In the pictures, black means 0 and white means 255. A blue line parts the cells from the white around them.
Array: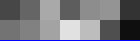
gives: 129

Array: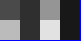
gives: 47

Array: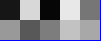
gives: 88

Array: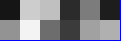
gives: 243

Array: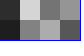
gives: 130

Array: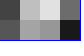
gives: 164

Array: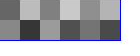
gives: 54

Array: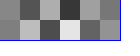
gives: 189

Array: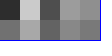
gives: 168
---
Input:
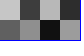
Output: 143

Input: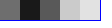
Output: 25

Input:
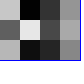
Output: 14

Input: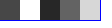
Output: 255

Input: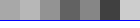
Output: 183

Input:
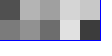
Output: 145

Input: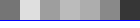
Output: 223

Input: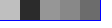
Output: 43
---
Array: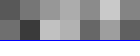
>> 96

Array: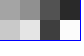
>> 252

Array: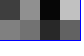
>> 98

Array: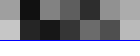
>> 186

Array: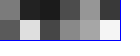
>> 245

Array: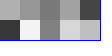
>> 191
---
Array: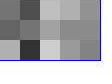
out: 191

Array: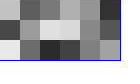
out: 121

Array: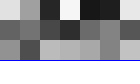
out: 38

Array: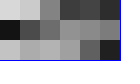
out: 131

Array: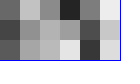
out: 139

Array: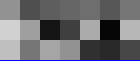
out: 94

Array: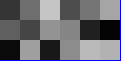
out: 197

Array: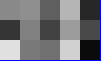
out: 95

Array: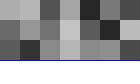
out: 83
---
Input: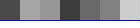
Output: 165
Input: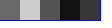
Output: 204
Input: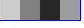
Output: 129
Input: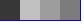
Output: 193
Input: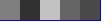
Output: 49
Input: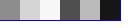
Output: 213
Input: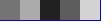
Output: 171
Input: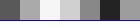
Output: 170
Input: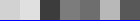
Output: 224
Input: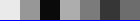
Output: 151
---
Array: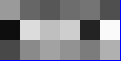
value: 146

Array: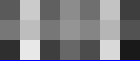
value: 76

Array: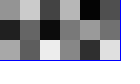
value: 135

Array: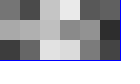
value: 219

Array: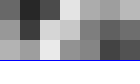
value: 133

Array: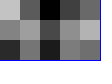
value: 27

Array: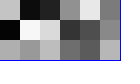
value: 110
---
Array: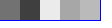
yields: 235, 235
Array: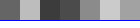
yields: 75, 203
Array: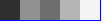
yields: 110, 244
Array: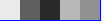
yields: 41, 234
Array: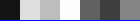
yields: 253, 253
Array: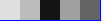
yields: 20, 223
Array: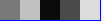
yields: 11, 221
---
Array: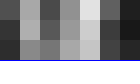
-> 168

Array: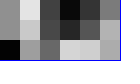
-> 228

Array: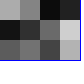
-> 132

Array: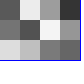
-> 236

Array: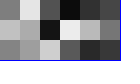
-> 229

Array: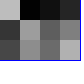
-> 2

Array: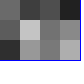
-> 62

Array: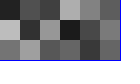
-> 80
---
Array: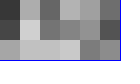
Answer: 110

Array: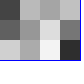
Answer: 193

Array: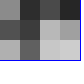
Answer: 38

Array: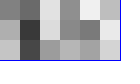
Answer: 190

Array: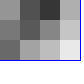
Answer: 175

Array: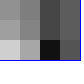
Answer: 92

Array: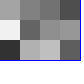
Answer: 78
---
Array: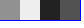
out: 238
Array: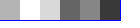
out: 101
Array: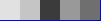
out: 59
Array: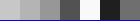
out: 249
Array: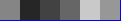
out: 102
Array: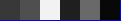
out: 31
